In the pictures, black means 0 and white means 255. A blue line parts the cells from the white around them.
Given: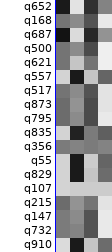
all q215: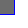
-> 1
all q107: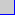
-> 2 3 4
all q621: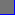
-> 1 3
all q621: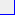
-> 4
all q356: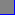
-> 2 4

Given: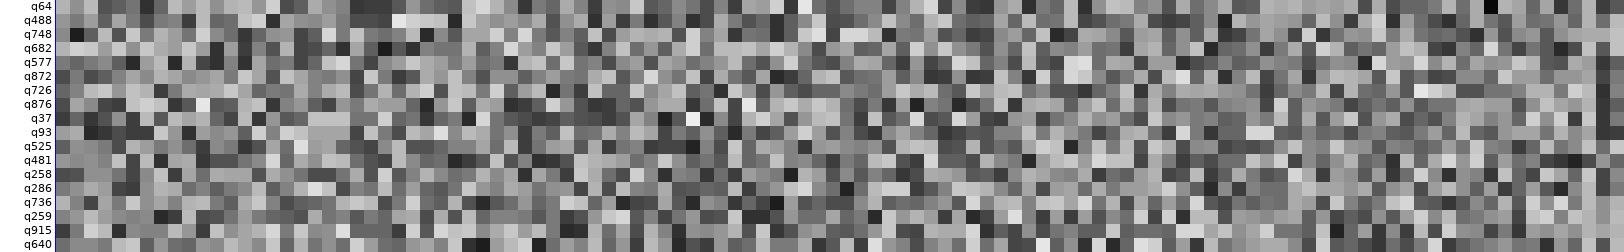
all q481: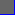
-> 17 27 50 55 58 91 94 98 112
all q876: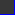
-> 9 16 39 46 60 69 111
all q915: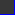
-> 52 95 105
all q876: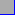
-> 23 31 44 45 54 70 102
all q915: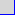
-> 16 28 66 81 82
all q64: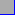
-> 19 37 69 81 84 88 93 95 102

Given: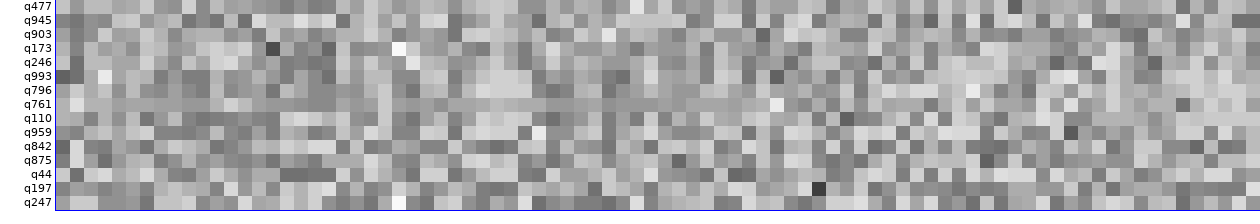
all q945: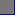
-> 2 10 12 21 29 50 59 71
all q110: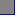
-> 3 10 13 15 29 44 58 64
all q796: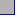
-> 23 27 38 54 64 67 75 78 80
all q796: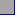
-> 18 44 49 52
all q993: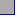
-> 3 38 46 55 57 71 77 85
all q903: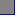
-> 19 25 36 45 57 58 81
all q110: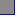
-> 23 25 35 37 59 62 73 74

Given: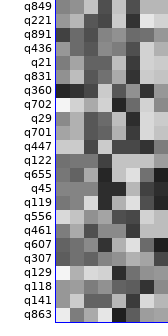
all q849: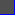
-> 4 6
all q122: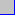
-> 5 6 7
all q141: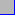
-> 5 8
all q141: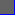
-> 3 4
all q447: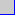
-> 1 2 4
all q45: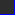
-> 4 5 8

